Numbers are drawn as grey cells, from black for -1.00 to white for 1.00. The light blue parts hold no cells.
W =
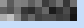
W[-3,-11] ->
0.16
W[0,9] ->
-0.57
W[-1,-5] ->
-0.41
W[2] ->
[0.35, 0.51, 0.07, -0.42, -0.19, -0.49, -0.41, -0.41, -0.53, -0.49, -0.84]
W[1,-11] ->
-0.25
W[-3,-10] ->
-0.29
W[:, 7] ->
[-0.34, -0.79, -0.41]
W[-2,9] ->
-0.41
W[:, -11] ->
[0.16, -0.25, 0.35]
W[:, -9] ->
[0.00, -0.11, 0.07]

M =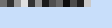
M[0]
-0.12
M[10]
-0.40
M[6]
-0.80

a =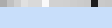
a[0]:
0.35
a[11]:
0.59
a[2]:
0.62
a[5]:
0.70
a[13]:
-0.78

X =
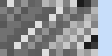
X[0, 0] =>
-0.28
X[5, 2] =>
-0.28
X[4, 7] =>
-0.23
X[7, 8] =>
0.15
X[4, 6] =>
0.15
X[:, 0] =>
[-0.28, 0.01, -0.22, -0.32, -0.11, -0.11, -0.26, 0.06]
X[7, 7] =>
-0.16
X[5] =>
[-0.11, -0.26, -0.28, 0.74, -0.16, 0.15, -0.23, -0.17, 0.42, 0.21, 0.57, 0.03, 0.67, -0.78]
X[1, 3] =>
-0.32
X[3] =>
[-0.32, -0.11, -0.11, -0.26, -0.28, 0.74, -0.16, 0.15, -0.23, -0.17, 0.42, 0.21, 0.57, 0.03]
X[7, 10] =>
-0.17
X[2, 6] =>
-0.28
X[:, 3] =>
[0.15, -0.32, -0.11, -0.26, -0.28, 0.74, -0.16, -0.11]
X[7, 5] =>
-0.28
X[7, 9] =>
-0.23
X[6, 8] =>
0.21
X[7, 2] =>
-0.11
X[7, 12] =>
0.21
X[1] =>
[0.01, -0.22, 0.06, -0.32, -0.11, -0.11, -0.26, -0.28, 0.74, -0.16, 0.15, -0.23, -0.17, 0.42]
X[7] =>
[0.06, -0.32, -0.11, -0.11, -0.26, -0.28, 0.74, -0.16, 0.15, -0.23, -0.17, 0.42, 0.21, 0.57]
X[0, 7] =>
0.21
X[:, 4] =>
[-0.23, -0.11, -0.11, -0.28, 0.74, -0.16, 0.15, -0.26]
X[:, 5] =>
[-0.17, -0.11, -0.26, 0.74, -0.16, 0.15, -0.23, -0.28]
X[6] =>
[-0.26, -0.28, 0.74, -0.16, 0.15, -0.23, -0.17, 0.42, 0.21, 0.57, 0.03, 0.67, -0.78, -0.57]
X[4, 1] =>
-0.11

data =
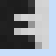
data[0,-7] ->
-0.75
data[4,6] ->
0.66
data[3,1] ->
-0.76
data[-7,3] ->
-0.76
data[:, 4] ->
[-0.56, -0.67, 0.63, 0.15, 0.67, -0.57, -0.77]
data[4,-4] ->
0.63
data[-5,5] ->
0.67
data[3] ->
[-0.74, -0.76, -0.74, -0.76, 0.15, 0.62, 0.65]
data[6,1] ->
-0.78
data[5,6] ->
0.65
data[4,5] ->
0.65
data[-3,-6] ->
-0.75
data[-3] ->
[-0.75, -0.75, 0.51, 0.63, 0.67, 0.65, 0.66]
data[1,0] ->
-0.77

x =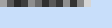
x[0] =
0.28
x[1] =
-0.30
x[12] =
0.67

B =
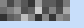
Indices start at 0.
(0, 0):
0.03
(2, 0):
-0.61
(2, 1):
-0.26
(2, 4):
0.05
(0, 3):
-0.32
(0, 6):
-0.29
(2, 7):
-0.58
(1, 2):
0.19

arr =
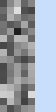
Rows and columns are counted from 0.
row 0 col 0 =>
-0.38
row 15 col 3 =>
0.11
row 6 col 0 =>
-0.44
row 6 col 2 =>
0.07
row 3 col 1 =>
-0.31
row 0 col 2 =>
0.40
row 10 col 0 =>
-0.40
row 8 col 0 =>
0.20
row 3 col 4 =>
-0.28
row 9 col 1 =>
-0.01
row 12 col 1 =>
0.39
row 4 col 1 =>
0.19
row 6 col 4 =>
0.40
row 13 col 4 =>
0.71
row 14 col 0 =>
-0.31
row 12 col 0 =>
0.50
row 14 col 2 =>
0.07
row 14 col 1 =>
0.44
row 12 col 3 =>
-0.28
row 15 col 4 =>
0.19
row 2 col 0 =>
-0.28
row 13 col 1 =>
0.57
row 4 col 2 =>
-0.76
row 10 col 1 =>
-0.06
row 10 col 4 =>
0.32
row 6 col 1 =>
-0.33
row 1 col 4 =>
-0.45

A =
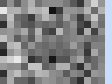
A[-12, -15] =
-0.27
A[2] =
[-0.09, 0.50, -0.16, -0.24, -0.54, 0.10, 0.43, 0.17, -0.21, 0.27, -0.05, -0.52, 0.01, 0.55, -0.07]
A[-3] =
[0.21, 0.11, 0.14, -0.24, 0.54, 0.53, -0.24, -0.10, 0.38, 0.39, -0.23, -0.62, 0.17, -0.18, 0.09]
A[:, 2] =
[-0.28, 0.40, -0.16, -0.07, 0.08, -0.26, 0.50, 0.36, 0.83, 0.14, 0.49, -0.19]
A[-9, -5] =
0.13
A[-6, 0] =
-0.46
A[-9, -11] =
-0.34
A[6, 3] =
-0.19
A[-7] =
[0.51, 0.19, -0.26, 0.00, -0.30, 0.26, -0.07, 0.03, -0.12, -0.02, 0.04, 0.10, -0.04, -0.13, -0.07]
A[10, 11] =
-0.03
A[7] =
[-0.70, 0.15, 0.36, 0.07, -0.19, -0.07, -0.14, -0.29, -0.16, -0.23, -0.13, 0.02, -0.56, 0.31, -0.04]
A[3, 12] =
-0.60
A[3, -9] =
-0.19
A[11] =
[-0.20, 0.35, -0.19, -0.21, -0.40, 0.01, 0.17, 0.12, -0.03, 0.05, -0.31, -0.63, 0.29, -0.12, -0.01]
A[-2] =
[-0.62, 0.30, 0.49, 0.16, 0.05, 0.43, 0.38, 0.11, 0.06, -0.29, 0.06, -0.03, -0.54, 0.19, 0.12]
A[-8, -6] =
-0.06
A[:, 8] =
[0.10, -0.53, -0.21, -0.28, 0.44, -0.12, -0.19, -0.16, -0.33, 0.38, 0.06, -0.03]
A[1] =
[0.81, 0.38, 0.40, 0.14, 0.45, 0.38, 0.49, -0.86, -0.53, 0.16, 0.16, 0.08, 0.42, -0.16, 0.40]
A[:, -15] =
[-0.27, 0.81, -0.09, -0.62, 0.14, 0.51, -0.46, -0.70, 0.48, 0.21, -0.62, -0.20]
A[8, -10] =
-0.40
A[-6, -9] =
-0.18
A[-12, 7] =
0.10
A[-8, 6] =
-0.34
